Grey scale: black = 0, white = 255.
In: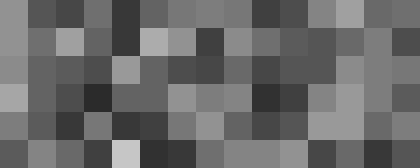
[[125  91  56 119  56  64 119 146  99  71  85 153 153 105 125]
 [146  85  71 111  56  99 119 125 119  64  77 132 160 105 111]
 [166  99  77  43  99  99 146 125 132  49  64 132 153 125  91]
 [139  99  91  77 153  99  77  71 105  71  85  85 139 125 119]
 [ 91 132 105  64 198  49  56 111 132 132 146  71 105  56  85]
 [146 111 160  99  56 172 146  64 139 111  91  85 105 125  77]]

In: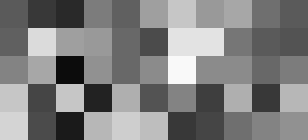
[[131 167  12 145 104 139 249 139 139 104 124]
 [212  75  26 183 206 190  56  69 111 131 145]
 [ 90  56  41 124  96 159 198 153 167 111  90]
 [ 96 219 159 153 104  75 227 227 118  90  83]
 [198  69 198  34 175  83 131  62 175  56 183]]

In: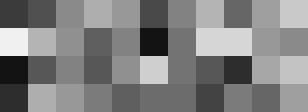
[[ 19  87 130  87 144 207 115  87  45 167 195]
 [ 59  80 138 174 152  73 130 180 102 159 201]
 [240 180 144  95 130  19 115 214 214 152 138]
 [ 45 174 152 123  95 108 108  67 123 102 159]]

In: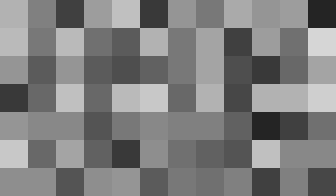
[[178 128  64 157 192  57 149 120 170 149 157  36]
 [142 142  84 142 149  91 120 112 128  64 128  71]
 [149 136 136  84 120 136 128 128  97  36  64 112]
 [149  91 149  91  78  97 120 164  78  57 104 164]
 [200 104 164  97  57 142 112  97  84 192 136 136]
 [186 120 186 112  91 178 120 164  64 157 112 214]
 [ 57 104 192 104 186 200 104 178  71 178 178 207]]

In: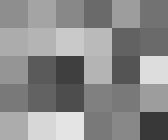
[[149  90  63 180  84 221]
 [121  98  77 128 121 157]
 [142 164 136 106 157 114]
 [172 180 201 186  98 106]
 [172 215 228 121 136  56]]

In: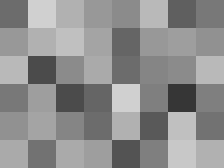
[[120 158  75 101 208 127  54 127]
 [145 164 133 108 177  89 192 114]
 [185  75 139 170 108 133 139 185]
 [170 114 170 158  83 127 200 177]
 [108 208 177 152 139 185  95 120]
 [152 177 192 164 101 152 158 145]]

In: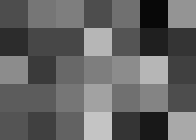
[[ 44  71  71 182  84  31  52]
 [ 84  64  98 196  52  24 169]
 [140  58 104 126 140 182  64]
 [ 92  92 118 162 112 132  77]
 [ 77 118 126  77 112   8 148]]

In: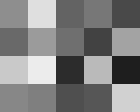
[[201 236  44 186  30]
 [135 127  79  86 209]
 [142 223  99 119  73]
 [105 155 111  66 163]]
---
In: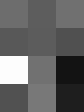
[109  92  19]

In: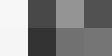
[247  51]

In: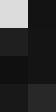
[220  20]

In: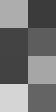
[173  93]

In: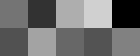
[116 163]

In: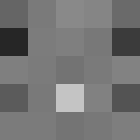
[101 124 115 129 126]
